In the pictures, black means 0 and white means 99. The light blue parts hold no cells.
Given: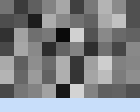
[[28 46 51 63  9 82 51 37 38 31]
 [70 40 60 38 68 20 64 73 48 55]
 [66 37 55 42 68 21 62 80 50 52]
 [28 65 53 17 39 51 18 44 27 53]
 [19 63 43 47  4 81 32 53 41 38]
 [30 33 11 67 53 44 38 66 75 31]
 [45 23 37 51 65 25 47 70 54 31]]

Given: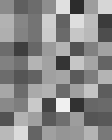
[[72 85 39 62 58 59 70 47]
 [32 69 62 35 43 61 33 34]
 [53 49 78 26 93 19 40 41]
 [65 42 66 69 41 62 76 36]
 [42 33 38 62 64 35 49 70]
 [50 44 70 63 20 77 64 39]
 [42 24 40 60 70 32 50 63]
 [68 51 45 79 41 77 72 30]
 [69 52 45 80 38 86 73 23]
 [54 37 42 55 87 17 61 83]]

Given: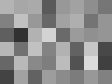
[[26 63 38 61 54 48 59 50]
 [40 72 53 49 73 32 85 25]
 [71 44 75 51 69 38 77 28]
 [37 19 69 82 41 60 56 58]
 [50 75 59 40 63 68 45 58]
 [70 65 66 35 59 63 55 46]]

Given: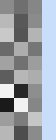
[[71 30 54]
 [61 48 77]
 [10 94 52]
 [94 15 55]
 [36 71 67]
 [63 44 61]
 [41 67 46]
 [78 33 70]
 [72 34 54]
 [54 43 52]]

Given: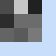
[[39 35 47]
 [17 42 42]
 [29 77 13]]

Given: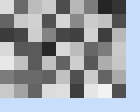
[[78 63 39 85 86 24 89 94 31]
 [48 41 41 38 75 31 79 39 66]
 [90 75 35 75 38 80 34 67 77]
 [84 34 35 15 84 73 40 48 78]
 [23 27 80 51 27 25 81 24 71]
 [39 78 81 32 83 53 79 75 30]
 [85 41 73 79 30 71 48 14 20]]

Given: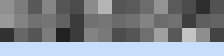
[[19 40 33 48 13 23 51 47 30 33 43 62 34 76 55 26]
 [59 51 44 45 38 23 44 46 41 44 51 42 44 24 37 39]
 [56 48 34 52 33 29 54 70 33 35 42 57 35 29 18 32]]
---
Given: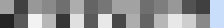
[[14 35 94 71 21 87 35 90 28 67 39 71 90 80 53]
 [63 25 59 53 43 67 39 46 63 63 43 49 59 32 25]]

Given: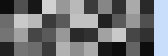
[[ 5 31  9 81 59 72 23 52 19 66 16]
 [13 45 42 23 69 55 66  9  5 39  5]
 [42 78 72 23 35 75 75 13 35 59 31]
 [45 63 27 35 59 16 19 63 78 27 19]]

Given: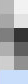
[[49 20]
 [65 88]
 [68 37]
 [72 94]
 [80 56]]

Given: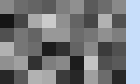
[[ 8 27 66 79 56 39 27 69 31]
 [15 35 69 66 23 15 62 42 15]
 [31 46 39 59 59 42 46 56 49]
 [53 42 39 35 49 56 35 42 53]
 [56 62 19 49 53 11 76 31 35]
 [69 46 42 11 19 39 53 23 31]]

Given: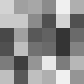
[[28 62 34 38 20 41]
 [31 74 44 41 20 51]
 [48 24 58 90 48 71]
 [74 34 74 68 93 58]
 [78 78 54 31 82 31]
 [82 62 65 54 93 68]]

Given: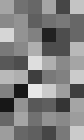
[[ 9 57 34 37 20 64]
 [34 30 86 68 53 64]
 [40 64 44 57 53 61]
 [47 53 68 30 30 72]
 [50  9 90 79 61 24]
 [53 57 37 44 47 40]
 [61 40 37 27 47 79]
 [64 44 40 64 27 76]
 [72 68 24 47 50 79]
 [83 57 50 13 30 40]]

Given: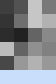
[[17 13 39 53]
 [20 43 77 69]
 [24 32 77 47]
 [28 59 69 59]
 [73 39 56 50]]
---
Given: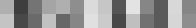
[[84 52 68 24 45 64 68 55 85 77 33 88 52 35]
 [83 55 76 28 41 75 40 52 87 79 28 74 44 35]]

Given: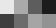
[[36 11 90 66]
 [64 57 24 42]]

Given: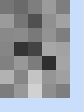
[[60 49 46 41 49]
 [56 63 60 46 31]
 [57 49 53 54 47]
 [65 63 52 20 26]
 [18 64 50 59 48]
 [58 62 69 52 76]
 [55 49 48 59 81]]

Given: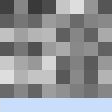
[[58 33 25 52 22 29 77 86]
 [51 53 37 46 40 60 56 41]
 [38 66 75 62 70 72 37 52]
 [56 38 34 46 31 60 66 53]
 [35 59 78 65 59 83 40 50]
 [37 70 86 69 76 76 34 53]
 [44 52 41 52 39 61 56 49]]

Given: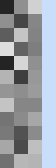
[[56 81 14]
 [27 52 56]
 [76 51 36]
 [38 49 86]
 [83 56 14]
 [24 59 70]
 [55 60 58]
 [52 52 76]
 [54 65 45]
 [32 54 47]
 [29 74 65]
 [71 70 44]]

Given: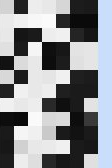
[[11 10 82 12 92 90 83]
 [ 4  4 91 93 96 97 14]
 [14  8 90  8 10 92 93]
 [88 89 87 10 95  6  9]
 [87 89  7 85 90  5 11]
 [12 11 84 10 90 89 93]
 [10 10 12 93 90 92 12]
 [10 88 93 90 92 16  6]
 [ 5 22  5  4 97 84 85]
 [ 7 10 10 95 93 78 10]
 [10  9  9 81 90 91 93]
 [10 87 11 92 86 15  9]]

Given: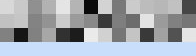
[[75 27 84 78 56 69 89 70  4 82 47 79 73 71]
 [50 46 75 77 51 57 79 60 53 22 49 42 88 60]
 [32 89 50  8 50 65 19 11 91 81 46 76 22 63]]

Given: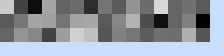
[[44 35 79 26  5 64 38 42 17 45 35 57 42 84 39]
 [50  1 35 46 64 62 45 64 65 35 52 69 30  6 39]
 [68 33 39 58 52 26 61 81 74 33 50 46 36 44 43]]
